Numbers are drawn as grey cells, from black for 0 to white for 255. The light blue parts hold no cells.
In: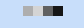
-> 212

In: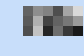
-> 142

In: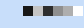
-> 196

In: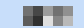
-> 71

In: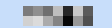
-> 143

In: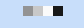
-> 200

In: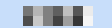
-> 181

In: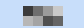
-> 110
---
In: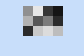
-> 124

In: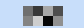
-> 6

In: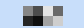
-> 162

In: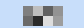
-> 221

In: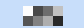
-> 174

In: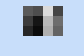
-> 184
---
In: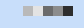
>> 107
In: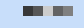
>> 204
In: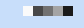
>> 114
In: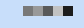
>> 89
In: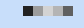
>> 211
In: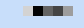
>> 99
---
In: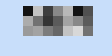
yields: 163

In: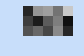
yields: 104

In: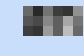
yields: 52

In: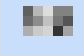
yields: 202

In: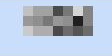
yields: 173

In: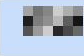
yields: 154

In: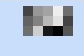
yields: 206

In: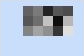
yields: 163

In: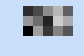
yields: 159

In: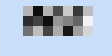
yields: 189
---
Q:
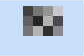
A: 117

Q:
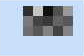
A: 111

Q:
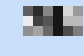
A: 143

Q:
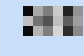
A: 11

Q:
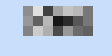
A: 131

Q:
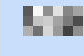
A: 175

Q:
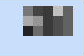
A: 34

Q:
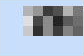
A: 200

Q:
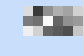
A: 239

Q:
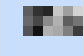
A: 83
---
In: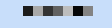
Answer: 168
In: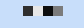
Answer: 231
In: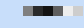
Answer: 42
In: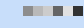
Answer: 185
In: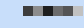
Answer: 140
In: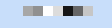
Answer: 144
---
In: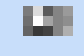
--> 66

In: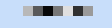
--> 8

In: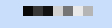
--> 17

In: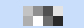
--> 110

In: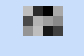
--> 23

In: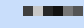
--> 39

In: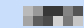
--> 75

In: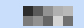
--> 102
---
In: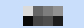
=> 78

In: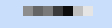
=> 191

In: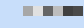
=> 64

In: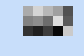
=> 8

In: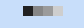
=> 155

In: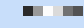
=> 113

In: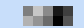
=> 2
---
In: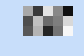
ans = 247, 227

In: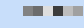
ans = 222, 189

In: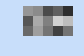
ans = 209, 189

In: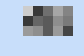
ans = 205, 166

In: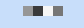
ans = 246, 150

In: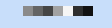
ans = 245, 162
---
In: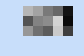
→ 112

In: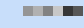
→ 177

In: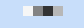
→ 131

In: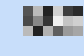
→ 34

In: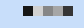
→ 209

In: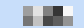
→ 194

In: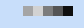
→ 210

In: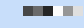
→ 106
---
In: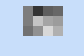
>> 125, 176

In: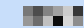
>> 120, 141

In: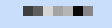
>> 62, 134

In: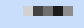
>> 209, 141

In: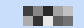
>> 63, 114

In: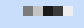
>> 123, 238

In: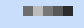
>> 109, 43

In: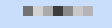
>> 114, 180

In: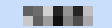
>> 96, 168
